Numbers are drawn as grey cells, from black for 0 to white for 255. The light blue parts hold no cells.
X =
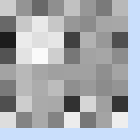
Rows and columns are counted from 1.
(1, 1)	205
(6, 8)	148
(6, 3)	172
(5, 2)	183
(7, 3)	170
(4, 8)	140
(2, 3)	233
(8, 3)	169
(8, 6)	119
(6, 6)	154
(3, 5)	64
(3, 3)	223
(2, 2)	200
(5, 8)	164
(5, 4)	159
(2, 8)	167
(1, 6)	150
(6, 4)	188

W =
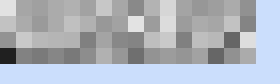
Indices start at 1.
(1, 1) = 225
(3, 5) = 179
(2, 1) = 194
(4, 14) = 102
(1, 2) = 166
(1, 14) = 158
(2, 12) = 156
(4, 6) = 140
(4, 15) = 144
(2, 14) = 165
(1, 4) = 172
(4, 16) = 172
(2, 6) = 175
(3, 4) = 181
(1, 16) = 144
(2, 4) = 171
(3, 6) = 128
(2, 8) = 162
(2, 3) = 154
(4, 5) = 120

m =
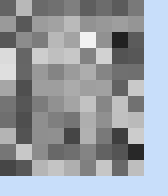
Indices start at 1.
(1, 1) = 100
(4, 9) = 87
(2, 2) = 88
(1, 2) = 184
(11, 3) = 181
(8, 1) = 111
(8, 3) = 143
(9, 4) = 144
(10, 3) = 140
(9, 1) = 180
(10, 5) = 111
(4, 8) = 83
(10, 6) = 132
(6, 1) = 166
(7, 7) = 134
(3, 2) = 140
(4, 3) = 205
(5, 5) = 155
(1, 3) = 106
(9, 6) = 177
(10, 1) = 118
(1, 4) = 112
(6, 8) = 98
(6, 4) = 158
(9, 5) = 69
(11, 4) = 196
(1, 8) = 91
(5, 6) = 173
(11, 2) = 87
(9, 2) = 83

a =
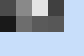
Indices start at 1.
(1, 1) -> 75
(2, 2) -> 109
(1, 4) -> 64

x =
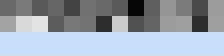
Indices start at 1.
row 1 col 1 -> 105
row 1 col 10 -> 95
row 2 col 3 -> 227
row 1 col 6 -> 113
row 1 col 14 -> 156
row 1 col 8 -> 90
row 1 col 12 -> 123
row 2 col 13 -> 45

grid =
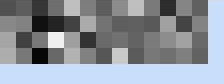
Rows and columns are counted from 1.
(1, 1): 81
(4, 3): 6
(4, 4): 104
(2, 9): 96
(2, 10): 89
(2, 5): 66
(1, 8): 140
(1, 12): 133
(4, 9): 91
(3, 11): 141
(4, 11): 112
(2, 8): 94
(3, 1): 165
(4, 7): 86
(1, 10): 122
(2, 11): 161

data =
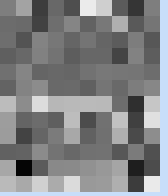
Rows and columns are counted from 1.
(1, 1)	126
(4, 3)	129
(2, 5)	133
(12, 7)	155
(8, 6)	76
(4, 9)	130
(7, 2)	140
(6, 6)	96
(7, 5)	185
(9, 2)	67
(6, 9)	125
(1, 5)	78
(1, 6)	235
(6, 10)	135
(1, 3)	61
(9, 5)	168
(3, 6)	116
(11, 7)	152
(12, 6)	153
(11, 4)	137
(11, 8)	165
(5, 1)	112
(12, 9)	60
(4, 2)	104
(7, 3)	220
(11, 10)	76
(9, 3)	101
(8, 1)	157
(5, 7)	120
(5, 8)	118
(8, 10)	224
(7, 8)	109
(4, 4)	115
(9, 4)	123
